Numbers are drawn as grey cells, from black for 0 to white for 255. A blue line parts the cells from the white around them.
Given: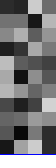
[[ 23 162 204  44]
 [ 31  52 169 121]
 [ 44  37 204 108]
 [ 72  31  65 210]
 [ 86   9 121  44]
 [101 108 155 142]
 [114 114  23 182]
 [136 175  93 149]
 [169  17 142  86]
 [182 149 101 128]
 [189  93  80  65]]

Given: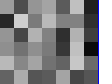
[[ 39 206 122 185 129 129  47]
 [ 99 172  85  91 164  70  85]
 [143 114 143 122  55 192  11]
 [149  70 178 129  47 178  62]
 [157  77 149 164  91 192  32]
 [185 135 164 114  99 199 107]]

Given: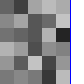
[[100  64 164 187 171]
 [114 100  86 179  36]
 [121 136 121  56 187]
 [136 164  86 106 195]
 [150  92 195  70 150]
 [179 156  78 142 129]]

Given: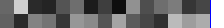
[[ 97  42 131 116  54 151 138  84 164  91  70  48 187 157 172]
 [103 207  42  36  84 110  28  62  14 145  78 110 124  54  70]]

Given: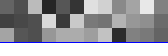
[[ 65  72  79 217  58 201 121 115 179 151 143 107]
 [100  79 187  38  86  52 224 209 137 164 232 129]
 [164  86  79 151 172 172 158 194  44 129 121 100]]

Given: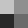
[[ 41 107]
 [196 143]]
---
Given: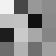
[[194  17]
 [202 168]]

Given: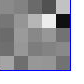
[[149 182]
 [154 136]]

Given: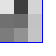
[[109 195]
 [146 196]]

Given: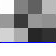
[[ 58 151]
 [172  38]]

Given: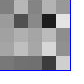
[[ 80 137]
 [176 165]]

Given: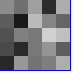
[[ 25 187]
 [128 120]]

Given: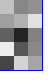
[[176 225]
 [ 36 129]]
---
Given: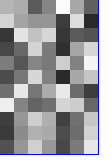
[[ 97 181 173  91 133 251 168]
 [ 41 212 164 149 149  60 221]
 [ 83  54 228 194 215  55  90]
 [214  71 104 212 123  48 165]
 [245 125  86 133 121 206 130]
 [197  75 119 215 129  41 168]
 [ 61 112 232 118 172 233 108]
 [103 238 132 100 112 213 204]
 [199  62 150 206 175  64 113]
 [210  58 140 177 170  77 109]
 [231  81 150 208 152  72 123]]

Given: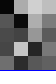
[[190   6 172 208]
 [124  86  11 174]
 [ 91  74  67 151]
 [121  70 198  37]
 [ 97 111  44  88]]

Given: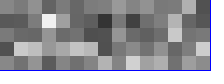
[[ 81 135 123 145  99 123 103 124 127 153 132 146 121 123 176]
 [ 86  89  91 124 241 160 102  94  52 120  65 111 127 180 102]
 [121 122 105 103 149 107 114  79  81 149 106  96 110 201 116]
 [205  81 202 190 152 168 195 184  80 120 138 114 145 103 126]
 [140 136 114 148  91 133 112 132 179 132 209 161 175 113 158]]

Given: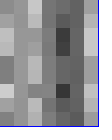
[[159 140 150 199 117 108  98]
 [180 161 148 186 116  90  98]
 [199 191 151 151 124  59 101]
 [199 185 151 159 121  64 101]
 [158 126 153 184 125 102  99]
 [158 127 152 182 126 102  97]
 [192 205 150 131 132  54 100]
 [180 161 148 186 116  90  98]
 [156 129 148 177 125 102  91]]

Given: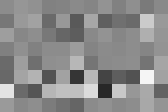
[[137 140 150 145 129 131 138 133 147 129 143 122]
 [153 119 153 162 106 152  89 167  95 112 106 203]
 [149 158 135 142 120 102  93 137 147 134 141 175]
 [147 128 144 129 140 140 156 132 139 137 141 133]
 [165 106 158 111 143 145 183 117 138 140 142 116]
 [162 104 164 179  83 162  53 184  68  94  82 245]
 [ 98 227 106  85 182 192 191 219  40 200 151 169]
 [148 154 136 142 124 113 101 139 145 137 141 168]]

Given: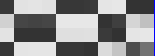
[[ 51  56 226 228 225  56  55  57 229 231  51]
 [192 209  70  67  70 231 231 231  51  63 213]
 [231 227  51  51  51 223 223 224  58  50 229]
 [114  53 228 229 229  54  54  51 219 196  77]]
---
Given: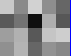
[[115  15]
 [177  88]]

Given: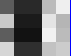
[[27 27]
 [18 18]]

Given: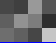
[[146 125]
 [ 96  70]]

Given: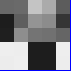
[[ 94 148]
 [142 116]]

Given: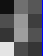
[[153  62]
 [158  82]]

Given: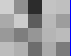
[[204  93]
 [126 150]]

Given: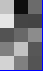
[[ 69  68]
 [104 140]]
